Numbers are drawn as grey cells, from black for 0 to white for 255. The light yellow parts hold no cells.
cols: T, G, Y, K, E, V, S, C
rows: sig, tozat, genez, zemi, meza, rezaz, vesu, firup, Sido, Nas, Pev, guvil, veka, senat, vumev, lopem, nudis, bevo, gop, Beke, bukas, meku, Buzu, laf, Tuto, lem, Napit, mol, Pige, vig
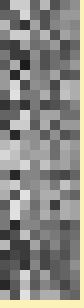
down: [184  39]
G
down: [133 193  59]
Y
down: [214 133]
Y
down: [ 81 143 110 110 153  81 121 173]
V
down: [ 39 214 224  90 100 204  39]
G
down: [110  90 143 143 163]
K
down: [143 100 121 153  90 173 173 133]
C

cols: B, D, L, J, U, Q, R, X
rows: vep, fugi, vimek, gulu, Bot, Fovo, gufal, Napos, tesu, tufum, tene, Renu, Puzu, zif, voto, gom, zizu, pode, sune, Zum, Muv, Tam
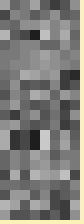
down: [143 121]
R
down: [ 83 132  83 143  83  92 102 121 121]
X
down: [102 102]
B

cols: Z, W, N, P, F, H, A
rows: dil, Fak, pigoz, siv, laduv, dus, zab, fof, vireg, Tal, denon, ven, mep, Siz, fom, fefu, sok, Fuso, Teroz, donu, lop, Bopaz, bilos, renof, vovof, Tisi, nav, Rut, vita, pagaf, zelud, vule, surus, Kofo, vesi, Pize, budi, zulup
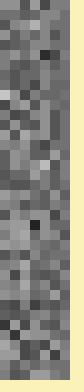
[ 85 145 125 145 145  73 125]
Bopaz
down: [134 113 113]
A

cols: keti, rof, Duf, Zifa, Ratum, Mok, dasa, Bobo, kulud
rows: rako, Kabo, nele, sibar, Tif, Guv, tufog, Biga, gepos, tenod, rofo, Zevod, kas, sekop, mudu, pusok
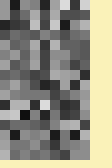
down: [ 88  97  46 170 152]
kulud
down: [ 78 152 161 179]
keti
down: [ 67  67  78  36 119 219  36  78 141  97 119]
Ratum
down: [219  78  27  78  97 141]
dasa
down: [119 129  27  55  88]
Mok
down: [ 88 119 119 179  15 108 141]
Duf
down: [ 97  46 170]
kulud

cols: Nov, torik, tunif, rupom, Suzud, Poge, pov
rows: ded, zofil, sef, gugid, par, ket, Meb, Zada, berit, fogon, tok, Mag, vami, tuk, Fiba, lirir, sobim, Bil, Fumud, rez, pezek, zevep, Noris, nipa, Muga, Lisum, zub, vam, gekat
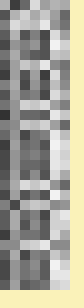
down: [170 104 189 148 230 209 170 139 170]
pov
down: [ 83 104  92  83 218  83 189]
Suzud
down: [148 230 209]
pov
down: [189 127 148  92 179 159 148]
rupom
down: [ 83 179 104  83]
tunif
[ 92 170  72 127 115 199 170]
Lisum
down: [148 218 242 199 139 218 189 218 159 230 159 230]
Poge

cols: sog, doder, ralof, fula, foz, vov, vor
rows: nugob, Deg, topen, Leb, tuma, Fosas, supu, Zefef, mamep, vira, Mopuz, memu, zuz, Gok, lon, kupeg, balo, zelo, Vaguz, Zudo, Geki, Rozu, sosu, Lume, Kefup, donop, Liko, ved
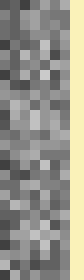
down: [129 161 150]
ralof
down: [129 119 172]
vor
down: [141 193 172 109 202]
foz
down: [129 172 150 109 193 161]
foz
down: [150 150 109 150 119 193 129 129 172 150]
foz
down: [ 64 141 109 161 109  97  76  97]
sog

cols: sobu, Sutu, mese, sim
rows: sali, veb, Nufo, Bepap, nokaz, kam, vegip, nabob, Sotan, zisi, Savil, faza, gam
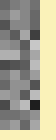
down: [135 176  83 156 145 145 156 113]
Sutu
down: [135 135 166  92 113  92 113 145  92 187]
mese

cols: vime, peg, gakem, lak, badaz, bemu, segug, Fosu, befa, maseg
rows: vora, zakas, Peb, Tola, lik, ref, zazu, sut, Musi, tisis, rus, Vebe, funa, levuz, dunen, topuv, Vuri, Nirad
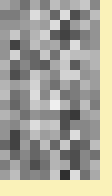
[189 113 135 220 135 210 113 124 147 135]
tisis
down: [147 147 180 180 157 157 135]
maseg
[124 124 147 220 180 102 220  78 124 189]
zakas
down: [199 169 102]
bemu
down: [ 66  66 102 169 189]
peg

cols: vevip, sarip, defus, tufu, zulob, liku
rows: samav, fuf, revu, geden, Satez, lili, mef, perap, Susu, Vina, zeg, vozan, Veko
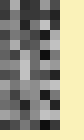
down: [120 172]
sarip
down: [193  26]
zulob
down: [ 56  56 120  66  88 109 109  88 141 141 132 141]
tufu

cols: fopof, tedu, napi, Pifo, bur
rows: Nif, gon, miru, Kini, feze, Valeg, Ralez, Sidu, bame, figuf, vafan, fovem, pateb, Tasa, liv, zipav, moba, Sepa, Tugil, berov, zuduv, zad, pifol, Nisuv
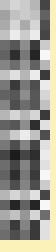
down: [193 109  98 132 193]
fopof
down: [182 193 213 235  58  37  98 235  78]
Pifo
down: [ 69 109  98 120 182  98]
fopof
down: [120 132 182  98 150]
napi

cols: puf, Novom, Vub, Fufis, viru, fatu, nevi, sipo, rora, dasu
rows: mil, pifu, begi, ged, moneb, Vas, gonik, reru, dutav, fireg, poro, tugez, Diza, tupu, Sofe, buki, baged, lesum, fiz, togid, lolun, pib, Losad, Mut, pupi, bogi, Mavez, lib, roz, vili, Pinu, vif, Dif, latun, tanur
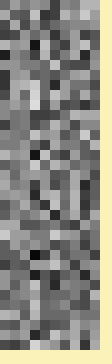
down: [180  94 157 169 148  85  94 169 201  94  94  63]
puf
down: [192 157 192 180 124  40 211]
Fufis

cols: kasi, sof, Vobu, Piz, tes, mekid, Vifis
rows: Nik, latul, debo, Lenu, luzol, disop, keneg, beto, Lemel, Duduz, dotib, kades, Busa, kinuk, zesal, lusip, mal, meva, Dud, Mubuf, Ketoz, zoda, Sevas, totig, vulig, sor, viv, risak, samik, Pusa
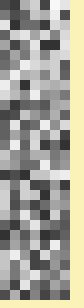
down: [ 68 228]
Piz
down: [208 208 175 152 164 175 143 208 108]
mekid
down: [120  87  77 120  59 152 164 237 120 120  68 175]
sof
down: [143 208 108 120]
mekid
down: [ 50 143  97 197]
Vobu
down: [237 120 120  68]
sof

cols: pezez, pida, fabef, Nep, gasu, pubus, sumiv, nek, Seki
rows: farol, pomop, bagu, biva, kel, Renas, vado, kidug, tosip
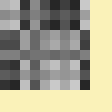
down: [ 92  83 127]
sumiv
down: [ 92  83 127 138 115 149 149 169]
sumiv
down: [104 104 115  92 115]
Nep
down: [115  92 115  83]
Nep
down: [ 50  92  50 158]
fabef

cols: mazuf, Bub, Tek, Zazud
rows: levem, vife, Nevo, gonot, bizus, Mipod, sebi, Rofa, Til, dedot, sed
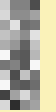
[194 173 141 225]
gonot
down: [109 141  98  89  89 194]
Tek
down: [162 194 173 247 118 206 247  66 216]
mazuf
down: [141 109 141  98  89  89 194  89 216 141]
Tek
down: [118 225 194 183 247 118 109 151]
Zazud
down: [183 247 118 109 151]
Zazud

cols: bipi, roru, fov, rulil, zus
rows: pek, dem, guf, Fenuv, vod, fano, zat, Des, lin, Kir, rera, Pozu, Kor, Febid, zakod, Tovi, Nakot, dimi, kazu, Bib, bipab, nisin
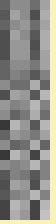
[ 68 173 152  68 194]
nisin
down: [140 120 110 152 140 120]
fov
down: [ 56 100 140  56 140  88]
bipi
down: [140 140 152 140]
fov
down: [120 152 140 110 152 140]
fov

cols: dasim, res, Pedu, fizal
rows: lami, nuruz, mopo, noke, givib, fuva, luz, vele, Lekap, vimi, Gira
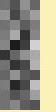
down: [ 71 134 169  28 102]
res
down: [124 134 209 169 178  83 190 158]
fizal
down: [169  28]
res
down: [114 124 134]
dasim
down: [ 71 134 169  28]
res
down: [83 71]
res
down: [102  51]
res

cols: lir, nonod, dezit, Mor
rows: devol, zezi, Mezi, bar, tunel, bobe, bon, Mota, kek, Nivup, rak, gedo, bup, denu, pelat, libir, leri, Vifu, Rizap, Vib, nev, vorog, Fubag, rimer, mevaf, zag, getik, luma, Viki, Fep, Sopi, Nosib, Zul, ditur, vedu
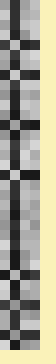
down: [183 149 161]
dezit
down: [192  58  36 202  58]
nonod
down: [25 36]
nonod
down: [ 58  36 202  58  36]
nonod
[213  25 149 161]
vedu

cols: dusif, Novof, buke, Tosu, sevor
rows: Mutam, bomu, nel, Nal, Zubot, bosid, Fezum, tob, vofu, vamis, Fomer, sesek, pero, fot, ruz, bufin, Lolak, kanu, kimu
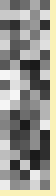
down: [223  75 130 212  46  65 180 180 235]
sevor
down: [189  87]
buke
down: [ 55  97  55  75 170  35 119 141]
Novof
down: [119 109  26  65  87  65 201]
buke

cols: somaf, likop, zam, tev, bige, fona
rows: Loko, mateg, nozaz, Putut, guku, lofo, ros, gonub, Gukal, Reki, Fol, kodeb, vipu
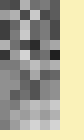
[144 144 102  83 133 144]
Gukal
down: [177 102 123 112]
likop
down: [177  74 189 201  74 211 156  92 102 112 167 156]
zam
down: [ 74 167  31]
fona

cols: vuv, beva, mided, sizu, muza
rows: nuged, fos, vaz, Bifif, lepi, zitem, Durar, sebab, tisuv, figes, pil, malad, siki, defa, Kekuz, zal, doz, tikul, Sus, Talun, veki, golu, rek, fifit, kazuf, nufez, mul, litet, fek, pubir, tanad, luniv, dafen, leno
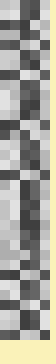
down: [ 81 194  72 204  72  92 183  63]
mided
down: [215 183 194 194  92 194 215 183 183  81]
muza
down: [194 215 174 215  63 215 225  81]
beva

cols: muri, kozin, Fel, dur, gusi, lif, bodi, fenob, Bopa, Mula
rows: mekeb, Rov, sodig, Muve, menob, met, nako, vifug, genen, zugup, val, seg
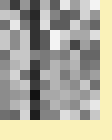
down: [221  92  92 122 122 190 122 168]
gusi
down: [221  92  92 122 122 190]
gusi
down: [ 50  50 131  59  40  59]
dur

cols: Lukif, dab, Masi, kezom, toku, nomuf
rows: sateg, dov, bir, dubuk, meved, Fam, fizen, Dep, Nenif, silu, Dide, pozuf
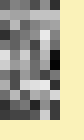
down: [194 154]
toku
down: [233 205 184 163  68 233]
toku
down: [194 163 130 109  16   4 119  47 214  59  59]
nomuf

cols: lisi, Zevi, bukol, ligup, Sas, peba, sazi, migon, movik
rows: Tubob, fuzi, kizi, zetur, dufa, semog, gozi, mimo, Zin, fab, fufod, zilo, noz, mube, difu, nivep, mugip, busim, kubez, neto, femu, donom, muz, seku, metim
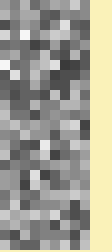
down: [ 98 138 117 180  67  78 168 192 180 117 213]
migon
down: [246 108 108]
bukol
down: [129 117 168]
Zevi
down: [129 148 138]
peba
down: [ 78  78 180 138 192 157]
sazi
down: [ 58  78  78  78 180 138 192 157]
sazi

